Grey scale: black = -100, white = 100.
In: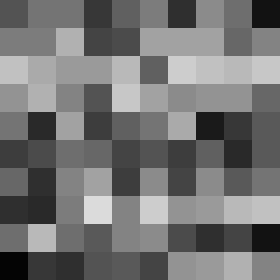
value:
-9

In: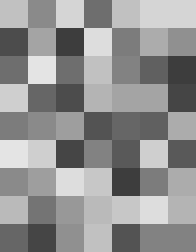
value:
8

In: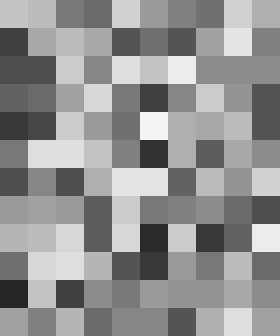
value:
47

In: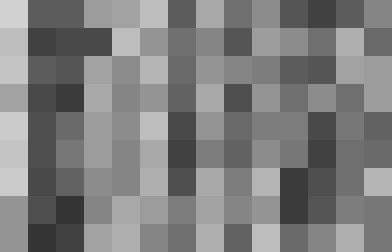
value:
-28

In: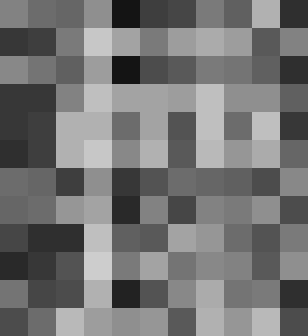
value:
-15

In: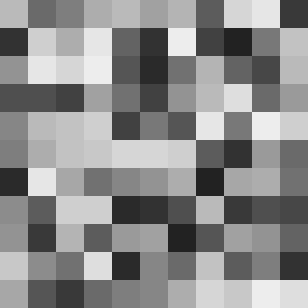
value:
-17

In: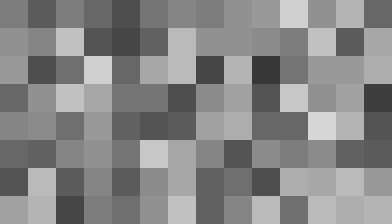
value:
-29

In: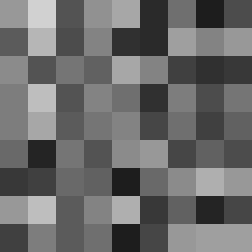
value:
64
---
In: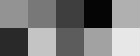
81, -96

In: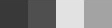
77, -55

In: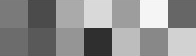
92, -63

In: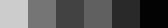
60, -98

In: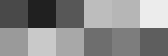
85, -75

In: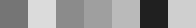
72, -75
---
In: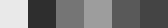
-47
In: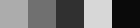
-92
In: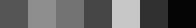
-96
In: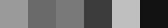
-86
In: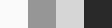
-68
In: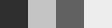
86
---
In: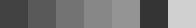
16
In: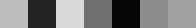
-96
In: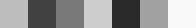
-67
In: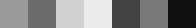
-48
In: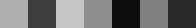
-90
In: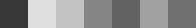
-23
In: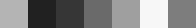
25
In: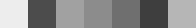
-13
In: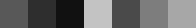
-42
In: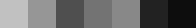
7
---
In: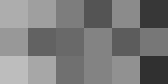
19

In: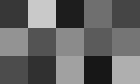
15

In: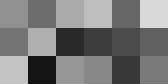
-9

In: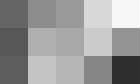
-32

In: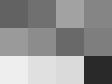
21

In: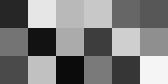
-9

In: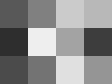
-64

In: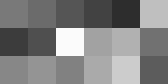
-53
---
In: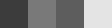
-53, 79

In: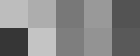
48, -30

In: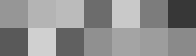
18, 8

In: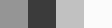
17, 97

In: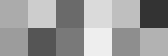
34, 40

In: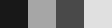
-81, 76

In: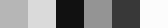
43, 98

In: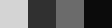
66, -91

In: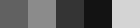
-24, 66
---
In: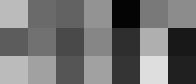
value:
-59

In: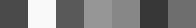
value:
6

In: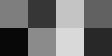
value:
9

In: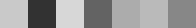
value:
35

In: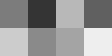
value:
8

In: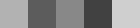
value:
7

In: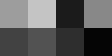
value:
-36
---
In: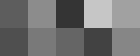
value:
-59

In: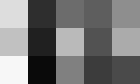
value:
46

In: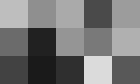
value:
17

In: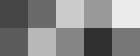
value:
60

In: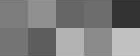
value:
-21

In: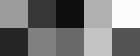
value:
-88
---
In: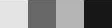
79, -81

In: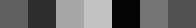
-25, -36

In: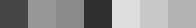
-46, 40

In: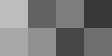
48, -13

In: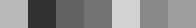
45, 24

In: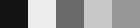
-85, 18
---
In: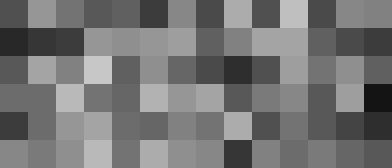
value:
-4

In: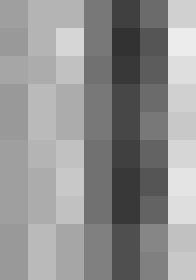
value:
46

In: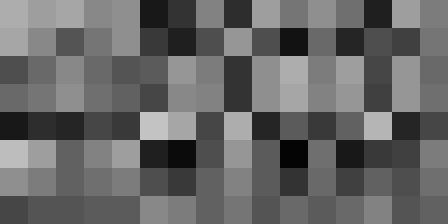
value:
-34

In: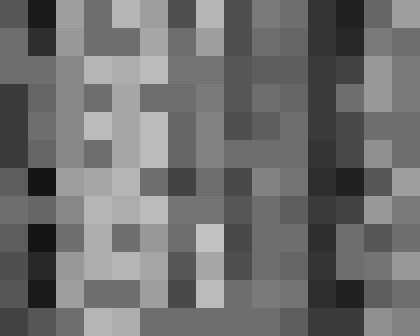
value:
-32

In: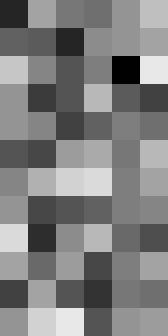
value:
65

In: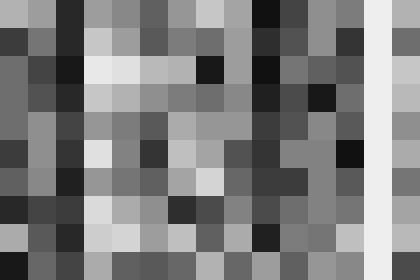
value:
-19

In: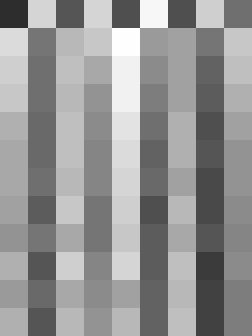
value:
-33

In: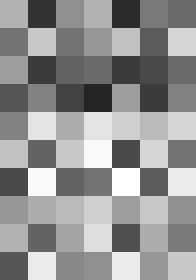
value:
84
